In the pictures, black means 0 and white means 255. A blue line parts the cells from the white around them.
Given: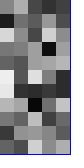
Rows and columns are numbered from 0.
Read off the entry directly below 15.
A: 166
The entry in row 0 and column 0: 134
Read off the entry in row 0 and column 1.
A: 174
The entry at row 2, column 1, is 140
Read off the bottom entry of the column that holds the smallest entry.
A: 208
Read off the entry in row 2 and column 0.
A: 215
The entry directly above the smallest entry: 44
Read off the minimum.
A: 8
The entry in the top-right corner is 64
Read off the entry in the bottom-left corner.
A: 99
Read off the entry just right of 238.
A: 85
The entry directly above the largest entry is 99
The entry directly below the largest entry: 231
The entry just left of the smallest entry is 166
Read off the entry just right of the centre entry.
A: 126
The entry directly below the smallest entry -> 189

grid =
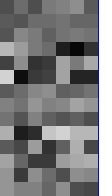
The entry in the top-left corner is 78
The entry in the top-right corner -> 90
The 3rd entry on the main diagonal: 122
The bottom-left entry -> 149
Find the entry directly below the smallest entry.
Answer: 122
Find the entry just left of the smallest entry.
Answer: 29
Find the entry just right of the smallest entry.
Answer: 50
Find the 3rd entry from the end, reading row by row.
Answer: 142
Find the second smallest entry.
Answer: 14
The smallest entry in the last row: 71
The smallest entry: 7
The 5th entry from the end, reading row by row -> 129
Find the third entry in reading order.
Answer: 78
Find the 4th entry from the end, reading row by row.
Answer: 102
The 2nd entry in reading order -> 108
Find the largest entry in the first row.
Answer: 142
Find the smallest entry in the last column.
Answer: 36

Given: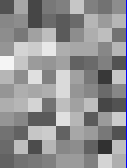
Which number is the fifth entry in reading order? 128
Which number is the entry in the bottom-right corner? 174
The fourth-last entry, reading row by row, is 155
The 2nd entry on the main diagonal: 141
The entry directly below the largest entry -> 182
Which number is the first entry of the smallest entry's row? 106
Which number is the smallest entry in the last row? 98
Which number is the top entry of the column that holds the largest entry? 82
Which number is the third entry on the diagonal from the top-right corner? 174
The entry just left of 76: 190
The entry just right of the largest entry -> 198
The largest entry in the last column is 204
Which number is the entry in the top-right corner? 141
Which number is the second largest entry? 232
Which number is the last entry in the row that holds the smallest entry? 190
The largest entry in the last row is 212
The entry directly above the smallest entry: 120
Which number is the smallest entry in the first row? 70
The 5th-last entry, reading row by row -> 155
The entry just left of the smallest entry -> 98
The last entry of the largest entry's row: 82
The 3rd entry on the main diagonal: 161
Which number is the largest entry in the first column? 245
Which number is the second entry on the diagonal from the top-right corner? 155

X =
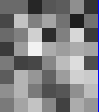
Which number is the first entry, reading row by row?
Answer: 106
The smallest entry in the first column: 58
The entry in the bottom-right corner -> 150
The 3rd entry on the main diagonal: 208
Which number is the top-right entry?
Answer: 50
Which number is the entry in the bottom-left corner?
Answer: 122
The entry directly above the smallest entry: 143
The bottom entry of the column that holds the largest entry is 195
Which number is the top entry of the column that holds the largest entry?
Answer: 38
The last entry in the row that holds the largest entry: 164
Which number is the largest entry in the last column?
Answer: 202
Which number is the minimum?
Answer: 30
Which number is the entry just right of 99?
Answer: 157
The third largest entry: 215
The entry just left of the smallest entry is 114
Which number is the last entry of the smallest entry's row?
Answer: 114
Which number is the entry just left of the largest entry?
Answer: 157

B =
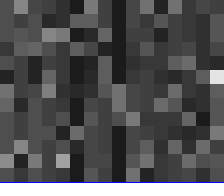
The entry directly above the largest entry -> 41
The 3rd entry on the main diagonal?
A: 78
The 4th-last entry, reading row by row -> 64
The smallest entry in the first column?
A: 35
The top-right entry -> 64
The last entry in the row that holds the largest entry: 228
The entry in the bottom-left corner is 78
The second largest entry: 162
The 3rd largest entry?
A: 140
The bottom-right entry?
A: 78
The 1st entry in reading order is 78
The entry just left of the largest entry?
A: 93
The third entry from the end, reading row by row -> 70
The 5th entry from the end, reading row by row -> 56
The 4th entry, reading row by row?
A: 64
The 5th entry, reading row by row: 48
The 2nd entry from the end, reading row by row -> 48
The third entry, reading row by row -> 70

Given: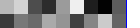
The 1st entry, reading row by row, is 184
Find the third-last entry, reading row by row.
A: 133
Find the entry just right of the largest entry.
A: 30
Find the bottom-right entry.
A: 100
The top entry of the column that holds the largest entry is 239

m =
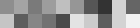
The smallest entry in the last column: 101
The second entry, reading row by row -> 164
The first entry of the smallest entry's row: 142
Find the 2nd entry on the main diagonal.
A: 93
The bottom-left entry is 197
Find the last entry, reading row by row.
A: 242

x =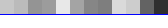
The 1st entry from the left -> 199
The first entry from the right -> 47

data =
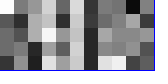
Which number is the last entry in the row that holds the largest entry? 129
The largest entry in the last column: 151
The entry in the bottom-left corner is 53
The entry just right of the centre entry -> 39
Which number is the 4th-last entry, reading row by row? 225
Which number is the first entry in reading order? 253
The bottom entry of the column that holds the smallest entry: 67
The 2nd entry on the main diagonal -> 47
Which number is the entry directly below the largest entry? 88
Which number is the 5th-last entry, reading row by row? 39
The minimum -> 11
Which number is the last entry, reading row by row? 94
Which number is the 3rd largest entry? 240
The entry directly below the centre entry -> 210
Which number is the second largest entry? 246
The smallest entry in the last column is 59
